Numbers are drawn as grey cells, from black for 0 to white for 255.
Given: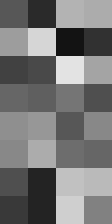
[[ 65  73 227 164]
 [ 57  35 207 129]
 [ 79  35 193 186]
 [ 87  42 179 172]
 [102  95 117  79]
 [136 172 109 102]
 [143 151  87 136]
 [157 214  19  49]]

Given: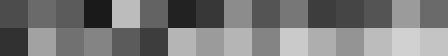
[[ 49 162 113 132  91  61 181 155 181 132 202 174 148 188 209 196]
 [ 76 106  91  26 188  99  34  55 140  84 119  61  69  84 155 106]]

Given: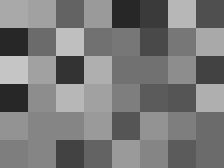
[[ 39 107 191 113 119  73 119 169]
 [ 39 141 183 161 126  91  85 175]
 [147 133 133 154  85 147 126 107]
 [169 161  99 154  39  58 183  79]
 [126 133  66  99 154 133  91 107]
 [197 161  51 175 113 113 141  66]]

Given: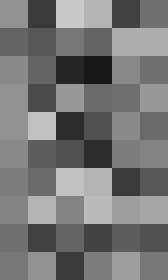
[[146  58 202 180  66 112]
 [125 106 194 180  58  87]
 [146  74 152 106 112 152]
 [131 180 131 187 158 166]
 [100  87 119 100 173 173]
 [112  66 100  66  93  81]
 [138  93  81  45 125 131]
 [119 146  58 125 158 119]
 [146 194  45  81 138 106]
 [138 100  37  23 138 112]]

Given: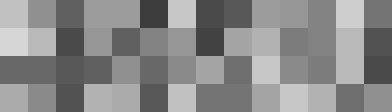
[[193 144  96 156 156  60 199  74  88 156 150 130 206 116]
 [104 104  88  96 144 104 138 164 110 199 138 124 185  74]
 [171 138  82 178 171  88 193 116 116 164 199 178 110 144]
 [214 185  74 150  96 130 150  66 164 178 124 130 185  82]]

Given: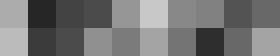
[[187  59  75 144 123 164 116  46 104 164]
 [172  38  67  75 150 200 136 129  83 104]]

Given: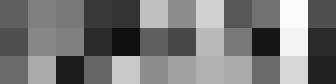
[[ 79 135 128  42  16  95  72 185 120  22 243  42]
 [ 95 128 120  57  50 193 141 208  87 113 250  79]
 [107 170  28 101 200 141 162 177 170 107 215  34]]

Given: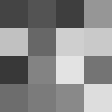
[[ 56 131 227 116]
 [193 103 207 201]
 [109 123 137 221]
 [ 68  83  62 150]]

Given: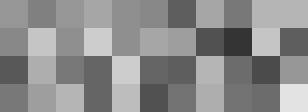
[[120 158 181 101 189  81 114 174 114 108 227]
 [150 128 150 166 143 136  94 166 120 181 181]
 [136 197 143 205 143 166 158  81  52 197  94]
 [ 88 174 120 101 205 101  94 181 108  75 150]]
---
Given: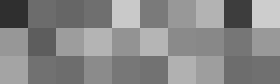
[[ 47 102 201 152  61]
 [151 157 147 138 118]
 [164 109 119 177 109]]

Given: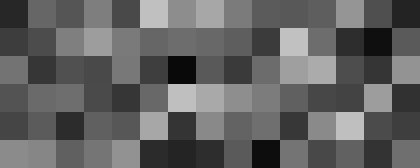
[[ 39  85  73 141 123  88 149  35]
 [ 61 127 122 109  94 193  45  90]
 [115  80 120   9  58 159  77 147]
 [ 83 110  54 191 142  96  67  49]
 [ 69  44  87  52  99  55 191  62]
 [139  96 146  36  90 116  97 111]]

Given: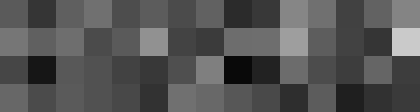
[[ 90  95  77  75  43 134  65 132]
 [118 110  90  67 109 158  66 202]
 [ 70  88  66  79   9 108  61  61]
 [103  90  72 112  87  46  31  58]]

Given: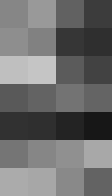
[[134  97]
 [142  54]
 [191  91]
 [ 89 115]
 [ 49  35]
 [117 144]
 [171 137]]

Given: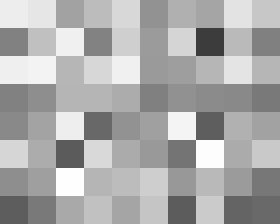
[[237 162 216 176 227]
 [129 240 207 213 186]
 [239 182 240 158 228]
 [129 181 172 145 137]
 [137 238 146 244 177]
 [214  91 171 116 171]
 [142 254 188 152 155]
 [ 93 169 165  92 100]]

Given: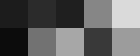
[[ 28  31 218]
 [ 12 167 156]]
